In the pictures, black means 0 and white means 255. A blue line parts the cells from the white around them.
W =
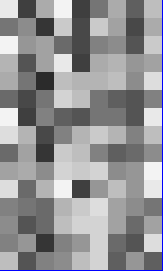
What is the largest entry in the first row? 243
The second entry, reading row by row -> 63
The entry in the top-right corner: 190
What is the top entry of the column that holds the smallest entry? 171
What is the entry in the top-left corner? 233
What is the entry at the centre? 180
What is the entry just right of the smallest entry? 190
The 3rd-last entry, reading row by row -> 95
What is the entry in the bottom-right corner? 95
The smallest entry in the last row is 84
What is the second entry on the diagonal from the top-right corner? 72
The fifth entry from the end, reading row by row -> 190
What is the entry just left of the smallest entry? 117
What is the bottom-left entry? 190
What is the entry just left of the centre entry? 129
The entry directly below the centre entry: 190
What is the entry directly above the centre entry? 84
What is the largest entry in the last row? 211
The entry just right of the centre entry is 202
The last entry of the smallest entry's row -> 221

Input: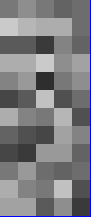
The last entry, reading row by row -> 58
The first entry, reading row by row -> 120
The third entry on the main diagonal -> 58
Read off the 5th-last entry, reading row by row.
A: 162
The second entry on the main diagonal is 182
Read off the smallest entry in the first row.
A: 99
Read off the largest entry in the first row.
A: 142
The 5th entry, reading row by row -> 109
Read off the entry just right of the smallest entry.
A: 120
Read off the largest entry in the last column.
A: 162

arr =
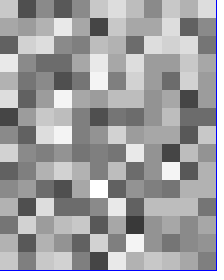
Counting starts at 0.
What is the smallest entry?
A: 57
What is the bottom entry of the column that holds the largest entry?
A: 69
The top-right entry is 221
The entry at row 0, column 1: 79
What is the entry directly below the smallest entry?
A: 244
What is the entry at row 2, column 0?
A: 97
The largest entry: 255
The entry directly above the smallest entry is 97
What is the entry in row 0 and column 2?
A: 138
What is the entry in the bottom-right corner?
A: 127
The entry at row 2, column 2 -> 221
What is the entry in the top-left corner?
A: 200
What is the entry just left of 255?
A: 167
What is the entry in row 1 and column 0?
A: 167
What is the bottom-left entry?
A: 200
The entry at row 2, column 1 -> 210
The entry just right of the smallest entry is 147
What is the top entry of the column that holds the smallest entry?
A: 189

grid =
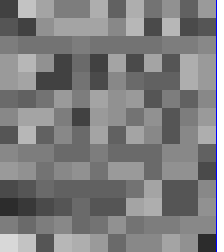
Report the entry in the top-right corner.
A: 154
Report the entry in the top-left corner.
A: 65
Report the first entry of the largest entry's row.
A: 216
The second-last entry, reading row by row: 145
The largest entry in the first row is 195
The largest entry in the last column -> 174
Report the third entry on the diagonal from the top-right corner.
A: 125
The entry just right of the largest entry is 195
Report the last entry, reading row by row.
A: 44
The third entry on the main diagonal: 115
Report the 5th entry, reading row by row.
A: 125
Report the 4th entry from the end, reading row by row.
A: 136
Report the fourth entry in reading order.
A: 125
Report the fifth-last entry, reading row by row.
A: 136
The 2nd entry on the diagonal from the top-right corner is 74
